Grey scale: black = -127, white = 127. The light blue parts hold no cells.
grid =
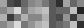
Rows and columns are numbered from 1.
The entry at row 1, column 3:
-67
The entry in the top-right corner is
7
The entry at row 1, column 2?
-52
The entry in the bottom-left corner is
7
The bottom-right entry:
-80
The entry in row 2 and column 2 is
36
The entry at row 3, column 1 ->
49
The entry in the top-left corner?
36

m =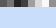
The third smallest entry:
-38
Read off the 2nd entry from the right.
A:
120
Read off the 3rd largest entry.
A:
31

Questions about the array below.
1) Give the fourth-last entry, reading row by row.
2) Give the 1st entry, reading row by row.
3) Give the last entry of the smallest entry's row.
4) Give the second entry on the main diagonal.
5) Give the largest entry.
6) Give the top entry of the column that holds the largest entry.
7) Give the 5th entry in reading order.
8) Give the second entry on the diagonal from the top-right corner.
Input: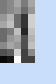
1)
-104
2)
-4
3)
-62
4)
9
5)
125
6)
38
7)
38
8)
-20

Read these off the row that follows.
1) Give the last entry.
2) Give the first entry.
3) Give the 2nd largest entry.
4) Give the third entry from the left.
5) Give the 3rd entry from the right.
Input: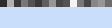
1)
-19
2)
-84
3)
49
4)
-70
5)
6

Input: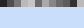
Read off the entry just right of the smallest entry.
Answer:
-48
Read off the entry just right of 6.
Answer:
-20

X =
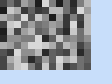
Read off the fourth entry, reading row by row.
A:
31
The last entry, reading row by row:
-44
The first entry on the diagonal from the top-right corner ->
57
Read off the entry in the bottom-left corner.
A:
-58
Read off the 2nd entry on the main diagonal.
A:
73
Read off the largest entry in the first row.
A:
88
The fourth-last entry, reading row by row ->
-71
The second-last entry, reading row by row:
-15
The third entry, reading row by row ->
-58
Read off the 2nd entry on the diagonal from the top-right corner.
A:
88
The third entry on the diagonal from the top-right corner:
-1
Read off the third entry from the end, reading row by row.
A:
-44
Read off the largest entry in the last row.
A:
88
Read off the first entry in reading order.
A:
-58

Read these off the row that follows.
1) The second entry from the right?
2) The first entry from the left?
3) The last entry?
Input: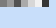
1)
113
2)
-4
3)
-74

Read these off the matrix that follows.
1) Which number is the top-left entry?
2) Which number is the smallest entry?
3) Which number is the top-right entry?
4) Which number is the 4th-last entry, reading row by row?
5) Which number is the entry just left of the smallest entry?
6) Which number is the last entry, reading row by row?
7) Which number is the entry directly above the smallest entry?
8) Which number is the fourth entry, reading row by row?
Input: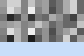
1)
31
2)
-99
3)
-23
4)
-9
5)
3
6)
31
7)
110
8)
3

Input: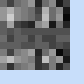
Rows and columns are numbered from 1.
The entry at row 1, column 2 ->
-61
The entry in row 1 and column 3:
-18
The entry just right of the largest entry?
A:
9
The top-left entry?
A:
-18
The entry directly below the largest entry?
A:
34
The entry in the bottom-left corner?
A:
-4
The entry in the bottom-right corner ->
-47
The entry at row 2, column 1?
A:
22
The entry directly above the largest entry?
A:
49
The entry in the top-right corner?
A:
-61
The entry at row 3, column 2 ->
76
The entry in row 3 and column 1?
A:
22
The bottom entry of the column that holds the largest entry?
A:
-77
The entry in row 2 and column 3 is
9
